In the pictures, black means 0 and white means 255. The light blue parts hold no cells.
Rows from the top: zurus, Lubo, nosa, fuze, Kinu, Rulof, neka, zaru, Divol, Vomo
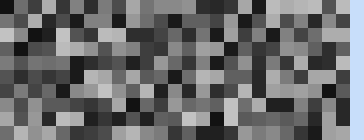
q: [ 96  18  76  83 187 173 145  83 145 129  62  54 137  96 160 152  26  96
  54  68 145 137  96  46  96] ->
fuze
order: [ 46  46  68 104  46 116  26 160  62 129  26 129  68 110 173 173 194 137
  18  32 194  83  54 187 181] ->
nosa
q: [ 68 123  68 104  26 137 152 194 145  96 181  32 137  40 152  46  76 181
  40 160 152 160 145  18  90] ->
neka

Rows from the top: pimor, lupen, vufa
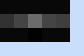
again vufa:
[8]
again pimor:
[8]
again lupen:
[68]
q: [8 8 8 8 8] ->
pimor
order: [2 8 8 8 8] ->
vufa
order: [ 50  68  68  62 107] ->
lupen

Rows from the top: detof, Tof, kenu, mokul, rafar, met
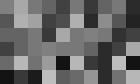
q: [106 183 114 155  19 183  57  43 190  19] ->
rafar
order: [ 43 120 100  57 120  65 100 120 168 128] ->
detof
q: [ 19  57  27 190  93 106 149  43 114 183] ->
met
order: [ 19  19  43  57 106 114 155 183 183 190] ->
rafar
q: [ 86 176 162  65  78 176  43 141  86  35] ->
Tof
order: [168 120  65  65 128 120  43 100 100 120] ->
mokul
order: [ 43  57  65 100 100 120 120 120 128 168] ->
detof

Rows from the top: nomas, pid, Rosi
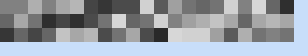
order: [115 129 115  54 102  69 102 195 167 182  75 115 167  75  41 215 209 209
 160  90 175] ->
Rosi
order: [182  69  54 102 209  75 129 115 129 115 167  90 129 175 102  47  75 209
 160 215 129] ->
nomas
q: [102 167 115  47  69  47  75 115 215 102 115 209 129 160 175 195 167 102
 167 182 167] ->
pid
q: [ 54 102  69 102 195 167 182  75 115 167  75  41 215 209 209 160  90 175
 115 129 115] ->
Rosi
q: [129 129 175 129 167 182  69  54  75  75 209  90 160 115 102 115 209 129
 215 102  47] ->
nomas

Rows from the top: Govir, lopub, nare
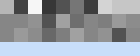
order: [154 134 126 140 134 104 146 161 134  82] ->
nare
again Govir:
[198]
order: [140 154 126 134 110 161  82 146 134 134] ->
lopub
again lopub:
[134]
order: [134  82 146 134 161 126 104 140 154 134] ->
nare

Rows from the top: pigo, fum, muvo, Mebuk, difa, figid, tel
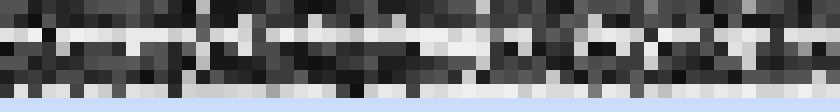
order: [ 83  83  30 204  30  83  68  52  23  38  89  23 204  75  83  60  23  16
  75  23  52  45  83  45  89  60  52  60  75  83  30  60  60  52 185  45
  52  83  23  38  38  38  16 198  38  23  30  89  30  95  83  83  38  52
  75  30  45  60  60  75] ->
difa
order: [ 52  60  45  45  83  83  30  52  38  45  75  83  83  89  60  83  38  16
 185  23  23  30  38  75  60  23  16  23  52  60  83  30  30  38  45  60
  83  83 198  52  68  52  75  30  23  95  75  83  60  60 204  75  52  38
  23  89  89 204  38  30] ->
difa
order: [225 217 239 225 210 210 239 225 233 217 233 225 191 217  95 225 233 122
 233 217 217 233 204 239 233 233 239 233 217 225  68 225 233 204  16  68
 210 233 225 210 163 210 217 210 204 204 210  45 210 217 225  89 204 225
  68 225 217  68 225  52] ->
tel
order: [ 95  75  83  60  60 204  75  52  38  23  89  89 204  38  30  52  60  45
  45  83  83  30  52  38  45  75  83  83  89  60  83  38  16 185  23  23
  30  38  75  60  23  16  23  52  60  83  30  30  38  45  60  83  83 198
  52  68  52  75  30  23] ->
difa
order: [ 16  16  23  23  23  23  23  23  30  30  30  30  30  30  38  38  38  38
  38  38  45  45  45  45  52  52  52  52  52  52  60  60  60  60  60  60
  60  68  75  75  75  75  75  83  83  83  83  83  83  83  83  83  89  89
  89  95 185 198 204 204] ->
difa
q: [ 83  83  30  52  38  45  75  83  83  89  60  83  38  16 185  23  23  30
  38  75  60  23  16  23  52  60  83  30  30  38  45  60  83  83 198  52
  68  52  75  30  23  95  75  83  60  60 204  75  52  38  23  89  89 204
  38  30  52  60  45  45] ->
difa

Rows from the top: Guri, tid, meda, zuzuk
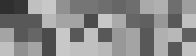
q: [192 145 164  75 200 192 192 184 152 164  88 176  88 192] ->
zuzuk
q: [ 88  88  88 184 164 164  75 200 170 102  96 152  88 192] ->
tid
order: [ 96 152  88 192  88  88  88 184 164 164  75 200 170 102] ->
tid
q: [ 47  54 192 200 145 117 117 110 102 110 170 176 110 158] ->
Guri
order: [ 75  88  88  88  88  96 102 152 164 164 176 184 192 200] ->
meda

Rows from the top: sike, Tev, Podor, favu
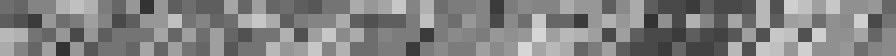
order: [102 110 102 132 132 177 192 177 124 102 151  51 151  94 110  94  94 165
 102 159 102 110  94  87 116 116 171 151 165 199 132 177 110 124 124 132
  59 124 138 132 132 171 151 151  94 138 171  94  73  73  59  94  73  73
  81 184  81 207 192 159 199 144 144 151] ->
sike
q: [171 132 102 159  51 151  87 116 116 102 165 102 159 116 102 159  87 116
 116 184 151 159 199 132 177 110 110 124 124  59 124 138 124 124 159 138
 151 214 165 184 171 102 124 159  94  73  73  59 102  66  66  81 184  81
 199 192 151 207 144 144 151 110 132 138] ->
favu
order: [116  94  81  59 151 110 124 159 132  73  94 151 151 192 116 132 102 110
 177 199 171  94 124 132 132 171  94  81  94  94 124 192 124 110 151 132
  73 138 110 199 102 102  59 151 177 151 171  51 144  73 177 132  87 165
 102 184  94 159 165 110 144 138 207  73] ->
Tev
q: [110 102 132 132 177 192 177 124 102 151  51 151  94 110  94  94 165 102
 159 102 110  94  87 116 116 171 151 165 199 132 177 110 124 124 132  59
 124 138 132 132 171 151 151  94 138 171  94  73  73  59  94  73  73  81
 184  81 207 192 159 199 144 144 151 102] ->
sike
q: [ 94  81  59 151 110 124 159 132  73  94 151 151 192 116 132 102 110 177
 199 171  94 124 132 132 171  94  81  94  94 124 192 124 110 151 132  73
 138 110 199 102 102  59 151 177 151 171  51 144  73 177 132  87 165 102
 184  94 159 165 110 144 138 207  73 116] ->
Tev

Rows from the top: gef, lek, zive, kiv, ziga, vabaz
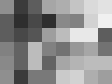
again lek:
[46]
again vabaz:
[121]
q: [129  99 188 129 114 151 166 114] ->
kiv
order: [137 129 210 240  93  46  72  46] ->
lek

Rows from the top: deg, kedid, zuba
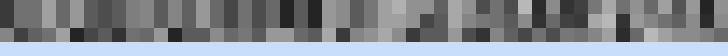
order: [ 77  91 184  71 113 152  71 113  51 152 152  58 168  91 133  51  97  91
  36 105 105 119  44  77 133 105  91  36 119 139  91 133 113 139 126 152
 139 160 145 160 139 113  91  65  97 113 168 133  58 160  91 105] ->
kedid
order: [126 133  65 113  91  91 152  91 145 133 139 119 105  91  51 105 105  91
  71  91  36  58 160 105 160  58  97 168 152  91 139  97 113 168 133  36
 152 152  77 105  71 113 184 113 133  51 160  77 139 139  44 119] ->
zuba
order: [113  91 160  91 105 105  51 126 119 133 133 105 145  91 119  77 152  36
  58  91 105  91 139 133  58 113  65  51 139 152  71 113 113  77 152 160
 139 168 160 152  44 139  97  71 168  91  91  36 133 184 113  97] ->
kedid

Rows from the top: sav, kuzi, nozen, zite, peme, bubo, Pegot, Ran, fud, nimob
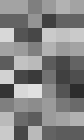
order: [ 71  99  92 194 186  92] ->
peme
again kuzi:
[99]
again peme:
[92]
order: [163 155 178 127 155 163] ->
zite
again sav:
[163]
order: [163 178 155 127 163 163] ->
sav

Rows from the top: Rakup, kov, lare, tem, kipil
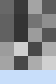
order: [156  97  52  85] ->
lare
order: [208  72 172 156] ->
tem

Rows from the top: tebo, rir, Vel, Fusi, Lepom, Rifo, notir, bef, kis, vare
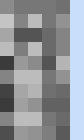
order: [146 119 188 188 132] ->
Rifo
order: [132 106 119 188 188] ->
kis
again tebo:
[119]

